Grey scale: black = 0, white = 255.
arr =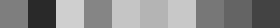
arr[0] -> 126
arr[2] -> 207
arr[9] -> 67

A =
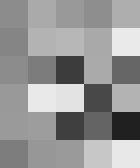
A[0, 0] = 140
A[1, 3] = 169
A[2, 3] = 170
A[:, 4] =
[174, 234, 102, 179, 32, 232]
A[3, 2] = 227
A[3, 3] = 72
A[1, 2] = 183
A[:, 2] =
[153, 183, 60, 227, 63, 154]

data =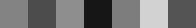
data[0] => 131
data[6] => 84
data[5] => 210
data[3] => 22

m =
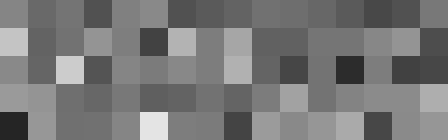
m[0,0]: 133
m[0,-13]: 81
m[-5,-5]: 103
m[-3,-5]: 115
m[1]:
[196, 99, 114, 148, 126, 66, 179, 125, 166, 97, 97, 117, 117, 135, 148, 77]
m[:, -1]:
[120, 77, 71, 174, 150]
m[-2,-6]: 162
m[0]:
[133, 105, 116, 81, 128, 137, 81, 90, 99, 113, 110, 103, 90, 72, 81, 120]
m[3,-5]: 115
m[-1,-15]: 151
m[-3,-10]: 136
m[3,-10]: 99
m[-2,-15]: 148
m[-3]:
[137, 101, 204, 84, 133, 123, 136, 125, 177, 100, 70, 115, 44, 125, 65, 71]
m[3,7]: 114
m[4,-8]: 68
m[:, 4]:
[128, 126, 133, 120, 133]
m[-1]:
[37, 151, 112, 113, 133, 228, 125, 123, 68, 155, 137, 150, 170, 71, 138, 150]

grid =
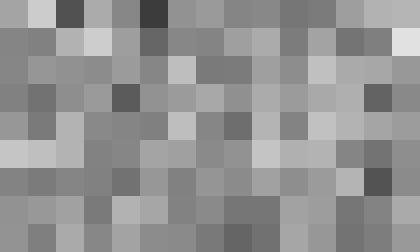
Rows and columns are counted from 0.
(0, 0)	164
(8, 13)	125
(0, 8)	133
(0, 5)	60
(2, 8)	123
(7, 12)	118
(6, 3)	129
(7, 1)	152
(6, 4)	114
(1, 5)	102
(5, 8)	146
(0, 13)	178
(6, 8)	139
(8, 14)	153
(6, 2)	133
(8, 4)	163
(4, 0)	151
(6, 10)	142
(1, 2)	178
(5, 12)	133
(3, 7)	168
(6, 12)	180
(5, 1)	191
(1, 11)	163
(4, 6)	190
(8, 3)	135
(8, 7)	121
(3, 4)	91
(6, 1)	123
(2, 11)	192
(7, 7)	138
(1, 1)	129
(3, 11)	169
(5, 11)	179
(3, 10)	155
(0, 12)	158
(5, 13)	115

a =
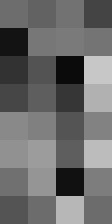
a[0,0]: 109
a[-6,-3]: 83
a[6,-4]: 112
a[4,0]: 137
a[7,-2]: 183
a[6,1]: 149
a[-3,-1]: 188
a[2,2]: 11
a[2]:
[50, 83, 11, 199]
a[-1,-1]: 108

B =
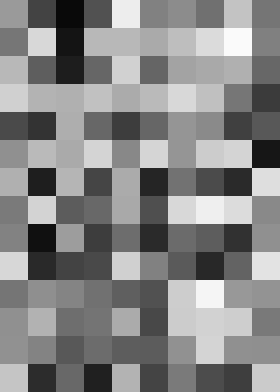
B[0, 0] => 154
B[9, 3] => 73
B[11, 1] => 178
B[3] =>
[208, 179, 176, 193, 171, 186, 216, 192, 118, 59]
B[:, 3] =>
[81, 184, 102, 193, 103, 212, 69, 104, 61, 73, 113, 116, 108, 32]
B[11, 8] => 206
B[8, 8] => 49
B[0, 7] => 112
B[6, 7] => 75
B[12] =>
[145, 131, 88, 108, 93, 92, 145, 212, 144, 143]
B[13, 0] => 197
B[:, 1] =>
[67, 216, 94, 179, 51, 186, 30, 211, 16, 41, 143, 178, 131, 44]
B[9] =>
[215, 41, 67, 73, 208, 129, 90, 40, 99, 227]
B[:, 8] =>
[195, 250, 176, 118, 64, 212, 42, 220, 49, 99, 152, 206, 144, 62]
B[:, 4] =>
[237, 184, 209, 171, 61, 136, 171, 169, 109, 208, 95, 171, 93, 179]
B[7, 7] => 239
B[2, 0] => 184
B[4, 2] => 174
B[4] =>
[74, 51, 174, 103, 61, 102, 149, 138, 64, 88]
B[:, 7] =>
[112, 219, 169, 192, 138, 204, 75, 239, 93, 40, 245, 210, 212, 76]
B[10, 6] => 205
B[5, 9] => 22
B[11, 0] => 144
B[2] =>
[184, 94, 29, 102, 209, 101, 163, 169, 176, 103]
